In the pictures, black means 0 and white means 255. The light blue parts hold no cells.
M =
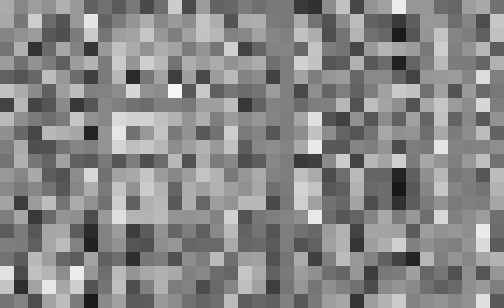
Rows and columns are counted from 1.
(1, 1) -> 170
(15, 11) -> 176
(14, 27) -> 105
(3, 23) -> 173
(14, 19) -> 167
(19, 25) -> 188
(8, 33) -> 155
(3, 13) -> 126
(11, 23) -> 234
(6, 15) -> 72
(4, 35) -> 183
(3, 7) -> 203
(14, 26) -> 178
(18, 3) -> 95
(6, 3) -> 103
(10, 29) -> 144
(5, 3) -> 146
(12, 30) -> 123
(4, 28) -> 181
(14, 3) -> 135
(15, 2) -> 61
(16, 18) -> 82
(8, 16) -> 159
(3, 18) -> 135
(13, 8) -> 113
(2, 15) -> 195
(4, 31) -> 120
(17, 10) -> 61
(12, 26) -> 67
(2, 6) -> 152
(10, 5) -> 176
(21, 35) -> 154
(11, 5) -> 116
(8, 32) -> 198
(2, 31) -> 152
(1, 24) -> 141
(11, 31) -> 121
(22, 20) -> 95
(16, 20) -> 127

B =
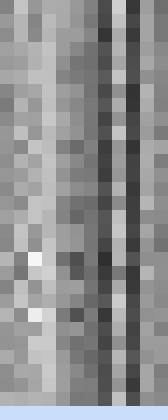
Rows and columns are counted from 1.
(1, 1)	131
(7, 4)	194
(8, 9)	172
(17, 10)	70
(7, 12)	131
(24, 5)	144
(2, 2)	181
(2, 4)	186
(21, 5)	156
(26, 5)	154
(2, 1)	153
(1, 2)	196
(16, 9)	190
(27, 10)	70
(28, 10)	57
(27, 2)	168
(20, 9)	121
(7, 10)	51
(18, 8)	69
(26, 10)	87
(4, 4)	194
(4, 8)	83
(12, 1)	142
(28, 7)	125
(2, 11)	164
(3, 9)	171
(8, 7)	120
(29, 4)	177
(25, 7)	117
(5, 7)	112
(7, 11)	179
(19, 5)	113
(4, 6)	135
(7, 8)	73
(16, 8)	86
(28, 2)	148
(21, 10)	57
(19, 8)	47

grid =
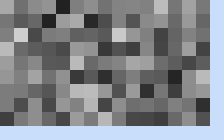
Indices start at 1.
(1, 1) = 168
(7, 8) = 151
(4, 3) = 92
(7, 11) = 48
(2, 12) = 147
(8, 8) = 69
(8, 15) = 47
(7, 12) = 119
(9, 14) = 142
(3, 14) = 130
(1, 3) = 139
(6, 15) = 186
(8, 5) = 150
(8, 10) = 110
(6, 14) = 141
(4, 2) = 106
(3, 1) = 127
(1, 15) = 120
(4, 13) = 103
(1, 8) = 114
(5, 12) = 109
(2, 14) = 153
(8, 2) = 77
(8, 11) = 115
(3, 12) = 67
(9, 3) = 142
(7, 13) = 62
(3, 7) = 100
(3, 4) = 123
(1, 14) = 162
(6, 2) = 128
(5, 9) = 132
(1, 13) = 118
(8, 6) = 130
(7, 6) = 184
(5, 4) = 89
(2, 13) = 105

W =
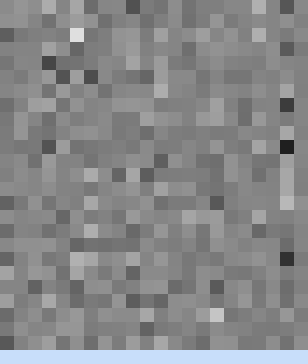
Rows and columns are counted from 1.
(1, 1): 139
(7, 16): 139
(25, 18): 121
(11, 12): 124
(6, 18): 118
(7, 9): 134
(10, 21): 167
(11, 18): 121
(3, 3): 127
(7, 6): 130
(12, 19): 118
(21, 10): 129
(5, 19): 126
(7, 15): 123
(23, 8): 144
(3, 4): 130
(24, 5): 150
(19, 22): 123
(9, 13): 141
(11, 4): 83
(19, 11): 133
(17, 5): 124
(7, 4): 116
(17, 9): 132
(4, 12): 136
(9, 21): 123
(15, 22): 144
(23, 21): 151
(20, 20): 141
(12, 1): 132
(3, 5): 125
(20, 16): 138
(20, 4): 146
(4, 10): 154
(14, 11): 127
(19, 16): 121
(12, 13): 144
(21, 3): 98

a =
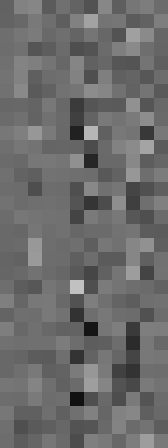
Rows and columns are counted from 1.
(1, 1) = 98
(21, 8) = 123
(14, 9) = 118
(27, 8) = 122
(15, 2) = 108
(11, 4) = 101
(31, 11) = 115
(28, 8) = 133
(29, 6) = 17
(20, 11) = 68
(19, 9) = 91
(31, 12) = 93
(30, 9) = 130
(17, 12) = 91
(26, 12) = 118
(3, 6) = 100
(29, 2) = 108
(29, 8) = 105
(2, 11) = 98
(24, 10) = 58
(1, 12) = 108
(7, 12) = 89
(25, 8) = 95
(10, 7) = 182
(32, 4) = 118
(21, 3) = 87
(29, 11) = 84
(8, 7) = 85
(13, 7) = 109
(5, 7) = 97
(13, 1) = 112
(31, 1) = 111
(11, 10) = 139
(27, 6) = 123
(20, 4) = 107
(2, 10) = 91
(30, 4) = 111
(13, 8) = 88
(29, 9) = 77

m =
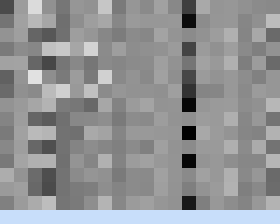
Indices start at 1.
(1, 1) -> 75
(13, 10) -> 139
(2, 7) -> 158
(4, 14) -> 68
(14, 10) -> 139
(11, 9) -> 128
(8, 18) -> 141
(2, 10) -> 154
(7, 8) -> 139
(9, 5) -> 112
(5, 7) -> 118
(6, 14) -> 71
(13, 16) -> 152
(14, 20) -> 108
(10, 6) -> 112
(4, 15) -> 155
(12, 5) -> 112
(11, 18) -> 139
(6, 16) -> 147
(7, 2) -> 144
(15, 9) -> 135
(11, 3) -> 103
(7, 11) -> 146
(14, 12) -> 159
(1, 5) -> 118
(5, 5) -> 118
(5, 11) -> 140
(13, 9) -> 122
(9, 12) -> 157
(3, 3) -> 101
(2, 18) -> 134
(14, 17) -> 178
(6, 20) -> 150
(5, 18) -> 126
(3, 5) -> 112
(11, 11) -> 128
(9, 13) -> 147
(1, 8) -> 198
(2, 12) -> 151

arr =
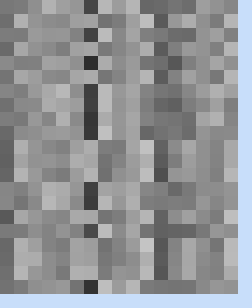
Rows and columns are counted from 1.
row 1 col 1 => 120
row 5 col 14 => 127
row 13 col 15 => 142
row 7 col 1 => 133
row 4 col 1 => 106
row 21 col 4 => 147
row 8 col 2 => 137
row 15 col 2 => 117
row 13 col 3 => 153
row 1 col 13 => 116
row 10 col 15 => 148
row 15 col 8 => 182
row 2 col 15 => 144
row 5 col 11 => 116
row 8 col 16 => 160
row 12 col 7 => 166
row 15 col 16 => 134
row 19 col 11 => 175
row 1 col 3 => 143
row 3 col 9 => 136
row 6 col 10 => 157
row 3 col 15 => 147
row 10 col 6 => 147
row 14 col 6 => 150
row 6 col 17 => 181
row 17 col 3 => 142
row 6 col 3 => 157
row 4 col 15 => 147
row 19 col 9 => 128
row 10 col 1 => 105
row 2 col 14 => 173
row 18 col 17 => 185
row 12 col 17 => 168
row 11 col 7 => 173
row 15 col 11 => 125
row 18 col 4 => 131
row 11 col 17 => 168
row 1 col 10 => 181
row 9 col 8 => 171

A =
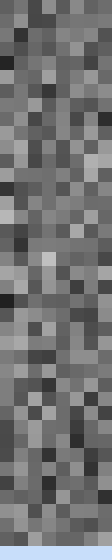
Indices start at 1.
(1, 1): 96
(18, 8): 93
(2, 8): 122
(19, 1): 131
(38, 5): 116
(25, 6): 135
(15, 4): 112
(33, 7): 62
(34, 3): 105
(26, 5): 113
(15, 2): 83
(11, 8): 153
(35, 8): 144
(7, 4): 55
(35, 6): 111
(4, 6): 147
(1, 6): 137
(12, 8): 166
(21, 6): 62
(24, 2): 148
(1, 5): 90
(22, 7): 95
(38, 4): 134
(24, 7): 77
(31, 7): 104
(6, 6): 124
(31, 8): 135
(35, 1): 66
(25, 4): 127
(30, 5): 108
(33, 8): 86
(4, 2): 79
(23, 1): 86
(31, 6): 60
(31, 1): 74
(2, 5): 112
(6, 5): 101
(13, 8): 96
